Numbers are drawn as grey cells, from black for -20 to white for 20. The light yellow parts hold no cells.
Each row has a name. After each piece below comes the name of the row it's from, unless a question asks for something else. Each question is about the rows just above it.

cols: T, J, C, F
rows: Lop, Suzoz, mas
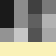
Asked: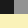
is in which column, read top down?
T
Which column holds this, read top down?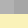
F

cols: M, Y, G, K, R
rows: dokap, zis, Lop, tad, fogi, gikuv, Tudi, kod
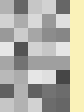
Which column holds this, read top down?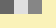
R
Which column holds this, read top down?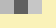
M
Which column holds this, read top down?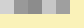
K
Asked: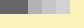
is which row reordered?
dokap

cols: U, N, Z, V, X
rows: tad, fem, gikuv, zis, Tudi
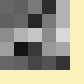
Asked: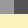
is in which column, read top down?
V
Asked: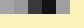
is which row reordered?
zis
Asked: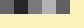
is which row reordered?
fem
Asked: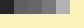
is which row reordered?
fem
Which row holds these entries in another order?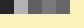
fem
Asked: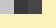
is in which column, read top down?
Z
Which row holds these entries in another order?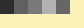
tad

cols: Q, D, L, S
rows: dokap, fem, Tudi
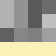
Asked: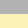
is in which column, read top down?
Q
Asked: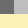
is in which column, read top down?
S

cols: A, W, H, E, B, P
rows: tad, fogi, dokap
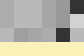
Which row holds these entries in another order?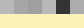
dokap
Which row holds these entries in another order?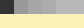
tad
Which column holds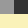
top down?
B
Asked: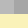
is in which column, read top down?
H

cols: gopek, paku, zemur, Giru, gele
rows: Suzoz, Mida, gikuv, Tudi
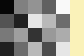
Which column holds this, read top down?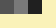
gopek
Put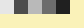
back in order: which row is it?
Tudi
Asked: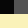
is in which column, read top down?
gopek
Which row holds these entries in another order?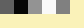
Suzoz
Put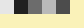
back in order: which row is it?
Tudi

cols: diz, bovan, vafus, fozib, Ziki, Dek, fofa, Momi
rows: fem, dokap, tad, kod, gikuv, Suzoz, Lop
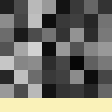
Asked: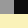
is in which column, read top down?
fozib
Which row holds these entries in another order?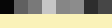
gikuv
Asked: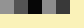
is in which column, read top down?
Dek
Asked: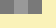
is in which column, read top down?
Momi
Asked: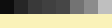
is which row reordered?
dokap
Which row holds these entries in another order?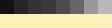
Lop

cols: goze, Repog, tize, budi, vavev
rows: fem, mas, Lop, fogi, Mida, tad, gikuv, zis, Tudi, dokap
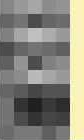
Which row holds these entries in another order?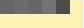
mas
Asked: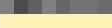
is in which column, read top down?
goze
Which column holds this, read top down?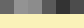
Repog
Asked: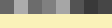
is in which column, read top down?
budi
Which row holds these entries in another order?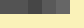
gikuv

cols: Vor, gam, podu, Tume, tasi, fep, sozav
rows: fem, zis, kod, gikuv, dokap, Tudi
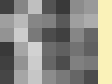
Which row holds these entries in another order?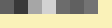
gikuv
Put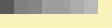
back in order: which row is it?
zis
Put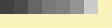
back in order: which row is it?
dokap
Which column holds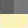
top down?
sozav
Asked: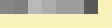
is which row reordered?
zis

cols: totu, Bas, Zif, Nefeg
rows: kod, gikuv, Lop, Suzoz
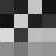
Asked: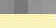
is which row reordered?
Suzoz
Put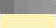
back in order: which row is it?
Suzoz
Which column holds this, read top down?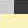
Bas
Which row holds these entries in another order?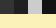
gikuv
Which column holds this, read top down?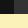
Nefeg
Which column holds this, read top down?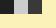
Bas
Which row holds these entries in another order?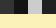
gikuv

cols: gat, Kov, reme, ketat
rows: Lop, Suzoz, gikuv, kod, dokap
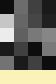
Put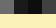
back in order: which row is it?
Lop
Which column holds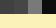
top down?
reme
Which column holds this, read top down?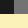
gat
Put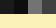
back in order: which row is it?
dokap
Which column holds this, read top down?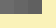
Kov
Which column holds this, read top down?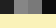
ketat
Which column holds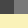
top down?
reme

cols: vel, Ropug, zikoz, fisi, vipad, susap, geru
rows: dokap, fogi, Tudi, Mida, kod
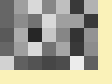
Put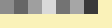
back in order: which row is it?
Mida
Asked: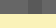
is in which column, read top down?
vel
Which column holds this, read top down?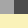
vipad

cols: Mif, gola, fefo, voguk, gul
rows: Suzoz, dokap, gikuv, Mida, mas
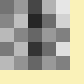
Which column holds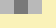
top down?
Mif
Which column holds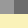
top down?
voguk

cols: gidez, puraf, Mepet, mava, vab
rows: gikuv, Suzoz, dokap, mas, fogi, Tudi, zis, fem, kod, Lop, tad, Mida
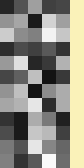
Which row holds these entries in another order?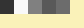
Mida
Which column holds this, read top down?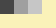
vab
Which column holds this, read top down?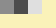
puraf
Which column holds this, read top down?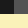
puraf

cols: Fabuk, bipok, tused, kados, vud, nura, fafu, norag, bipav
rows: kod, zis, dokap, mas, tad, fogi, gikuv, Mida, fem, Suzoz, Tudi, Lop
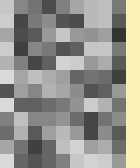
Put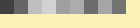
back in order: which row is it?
Tudi
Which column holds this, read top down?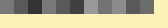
bipav

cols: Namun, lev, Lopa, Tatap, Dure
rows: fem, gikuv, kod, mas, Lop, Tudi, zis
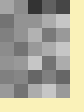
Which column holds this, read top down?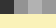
Lopa
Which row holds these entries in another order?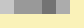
zis
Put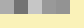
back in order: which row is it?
Lop
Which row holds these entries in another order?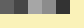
fem
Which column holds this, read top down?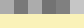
Tatap
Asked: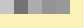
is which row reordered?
Lop
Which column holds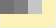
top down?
Tatap

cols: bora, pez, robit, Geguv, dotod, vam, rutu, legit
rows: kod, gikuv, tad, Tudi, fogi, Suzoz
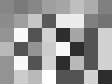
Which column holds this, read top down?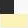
dotod
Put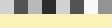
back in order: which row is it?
fogi
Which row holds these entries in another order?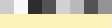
Tudi
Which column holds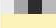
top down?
vam
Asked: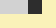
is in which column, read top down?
legit
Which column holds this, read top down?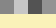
robit

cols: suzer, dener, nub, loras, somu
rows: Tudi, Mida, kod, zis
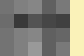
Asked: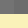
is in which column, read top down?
suzer
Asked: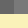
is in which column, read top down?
somu

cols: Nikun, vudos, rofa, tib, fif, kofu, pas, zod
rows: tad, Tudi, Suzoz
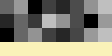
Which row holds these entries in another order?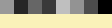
Tudi
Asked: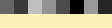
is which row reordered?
Tudi
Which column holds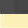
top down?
kofu
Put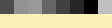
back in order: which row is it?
tad

